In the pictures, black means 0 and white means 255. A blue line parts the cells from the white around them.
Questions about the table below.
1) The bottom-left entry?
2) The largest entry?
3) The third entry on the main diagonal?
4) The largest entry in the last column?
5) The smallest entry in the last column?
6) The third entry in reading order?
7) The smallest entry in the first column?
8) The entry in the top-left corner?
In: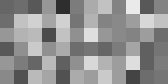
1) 137
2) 234
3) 186
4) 194
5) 109
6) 88
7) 88
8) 102

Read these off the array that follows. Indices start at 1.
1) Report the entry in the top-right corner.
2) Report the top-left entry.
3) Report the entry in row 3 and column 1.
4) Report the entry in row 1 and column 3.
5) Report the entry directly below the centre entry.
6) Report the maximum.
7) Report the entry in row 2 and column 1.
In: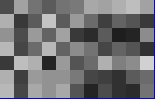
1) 162
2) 76
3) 146
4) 115
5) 84
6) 209
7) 176
